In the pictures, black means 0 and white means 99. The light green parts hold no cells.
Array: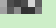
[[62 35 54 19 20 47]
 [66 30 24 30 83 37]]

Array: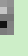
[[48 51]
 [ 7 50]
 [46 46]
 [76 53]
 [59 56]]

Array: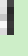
[[85 20]
 [96 22]
 [77 19]
 [87 16]
 [89 27]]

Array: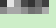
[[54 65 65 56 44 47 66]
 [21 89 60 29 20 39 25]]

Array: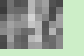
[[28 53 42 38 61 62 45 41 53]
 [30 62 40 36 71 76 39 42 53]
 [54 59 50 41 45 69 35 70 44]
 [50 63 57 57 76 71 33 56 62]
 [35 55 49 59 82 62 51 30 63]
 [23 43 41 41 71 51 59 28 46]
 [26 44 32 34 71 55 62 32 28]]

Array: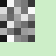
[[ 9 97 54 48 25]
 [68 46 27 60 64]
 [16 90 54 44 28]
 [66 42 63 88 57]
 [85 39 78 46 97]
 [ 8 96 54 47 21]]

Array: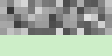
[[60 75 67 77 37 39 38 39 83 31 45 82 34 43 49 67]
 [65 64 25 37 50 60 60 30 34 61 62 39 36 54 81 56]
 [59 55 40 58 74 64 62 27 48 61 65 49 87 78 35 55]
 [71 21 62 63 47 81 66 62 53 40 67 30 51 57 45 69]
 [64 51 75 83 45 61 47 45 78 29 40 67 36 34 52 76]]
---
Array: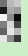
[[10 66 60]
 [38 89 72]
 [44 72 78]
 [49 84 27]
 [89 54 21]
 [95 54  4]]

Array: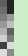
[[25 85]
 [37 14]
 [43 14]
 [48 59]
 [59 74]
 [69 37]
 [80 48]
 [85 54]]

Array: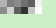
[[54 81 37 19 76 99]
 [70 49 54 43 37 93]]

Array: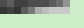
[[20 25 20 36 47 67 73 78 78 78]
 [30 36 25 25 30 30 30 36 42 57]]

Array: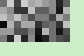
[[ 4 70 37 65 65 20 37 43 20 75]
 [43 80 26 80 65 70 60 54 14 37]
 [48 14 80 14 54  4 14 43 31 26]
 [60 60 31 31 48  9 70 43  9 31]
 [65 54 20 20 75 37 37 54  9 70]
 [75 60 75 54 31 48 48 26 65 48]]

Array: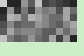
[[14 58 20 47 25 58 47 52 31 64 42]
 [20 70 64 42 70 64 52 42 42 64 31]
 [31 52 36 42 42 58 52 42 36 52 64]
 [36 64 47 52 52 47 36 36 58 42 58]
 [75 47 36 42 58 42 36 64 25 58 14]
 [80 14 14 58 36 75 25 31 25 20 14]]

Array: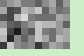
[[22 77 54 48 54 22 43 65 59 48]
 [33 27 71 83 48 43 43 43 65 59]
 [48 59 65 48 48 38 54 65 38 59]
 [59 38 33 48 59 77 71 71 59 38]
 [65 27 33 71 65 77 38 59 43 48]
 [71 16 54 38 54 77 65 43 71 65]
 [77 27 11 43 33 77 48 43 59 65]]

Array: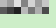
[[35 24 13 72 46 67 29]
 [72 61 87 51 82 61 77]]
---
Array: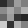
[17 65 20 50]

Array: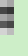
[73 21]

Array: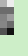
[69 42]

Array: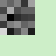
[49 66 17 39 11]

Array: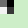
[42 21]

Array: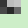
[21 16]

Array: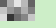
[38 59 42]

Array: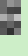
[42 27 75]

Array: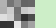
[69 79 46 49]
